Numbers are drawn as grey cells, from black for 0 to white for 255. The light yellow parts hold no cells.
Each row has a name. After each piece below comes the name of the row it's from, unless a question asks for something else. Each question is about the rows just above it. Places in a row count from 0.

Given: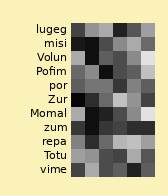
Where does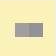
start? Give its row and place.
Totu, 0
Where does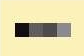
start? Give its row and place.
Volun, 1
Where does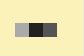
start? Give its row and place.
lugeg, 2
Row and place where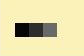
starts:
Zur, 0
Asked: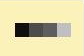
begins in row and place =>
Pofim, 2

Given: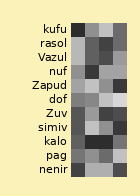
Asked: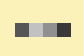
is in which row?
simiv
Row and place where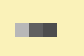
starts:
Vazul, 0
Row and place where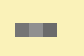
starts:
pag, 0
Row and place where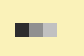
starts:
kufu, 0

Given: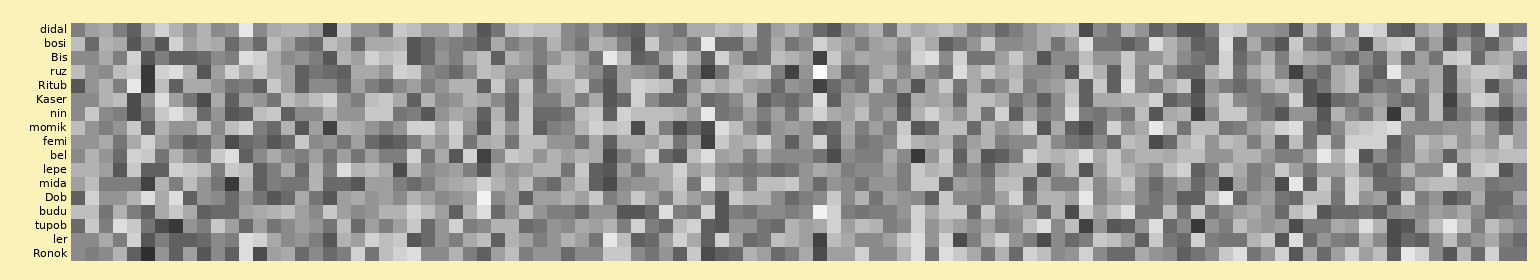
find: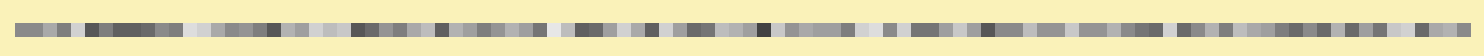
Bis
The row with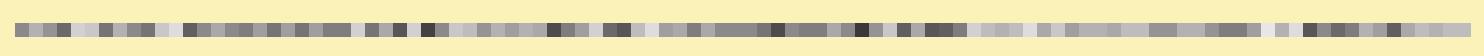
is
bel

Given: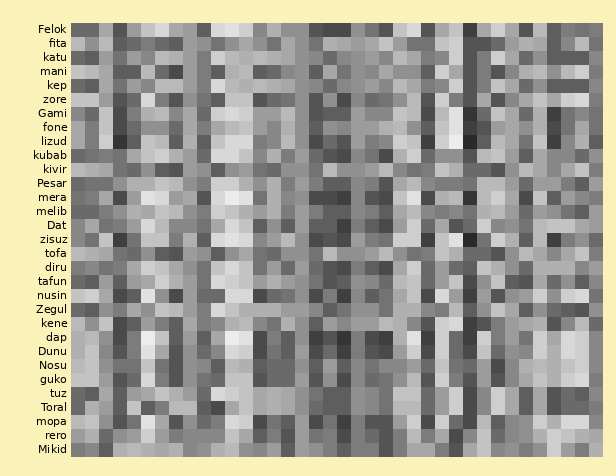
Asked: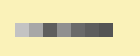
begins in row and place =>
Zegul, 30
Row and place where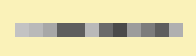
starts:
mani, 0
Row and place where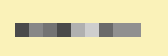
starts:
kubab, 19
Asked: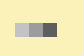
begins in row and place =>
kubab, 30
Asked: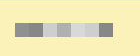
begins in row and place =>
Dunu, 31
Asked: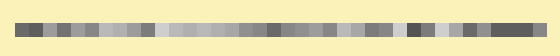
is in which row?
katu

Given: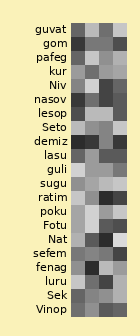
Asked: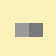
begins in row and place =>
guli, 2
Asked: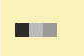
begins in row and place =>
fenag, 1
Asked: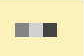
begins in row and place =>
Niv, 0

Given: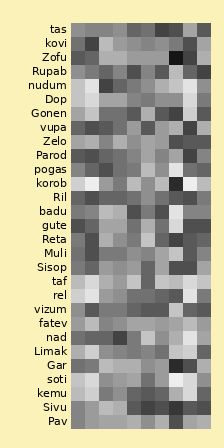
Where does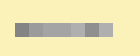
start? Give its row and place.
Pav, 0
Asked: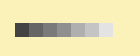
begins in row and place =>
nudum, 2
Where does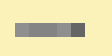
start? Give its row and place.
tas, 0
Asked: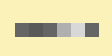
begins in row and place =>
kemu, 4
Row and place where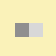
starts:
Dop, 7

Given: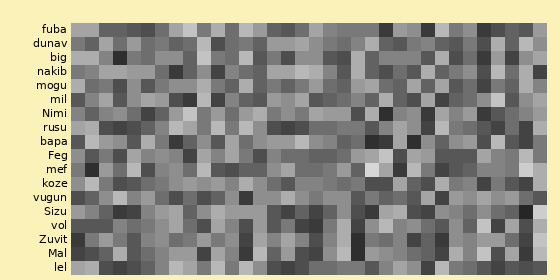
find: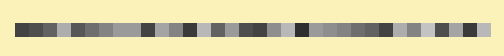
Mal
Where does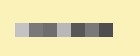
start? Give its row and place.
big, 9
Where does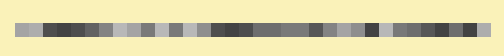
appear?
rusu
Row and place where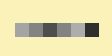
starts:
Zuvit, 15
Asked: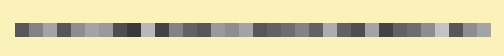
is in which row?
mil
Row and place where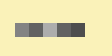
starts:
mil, 20

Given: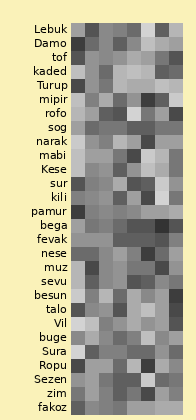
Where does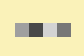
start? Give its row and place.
kili, 4
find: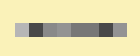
muz
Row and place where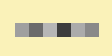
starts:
Ropu, 2

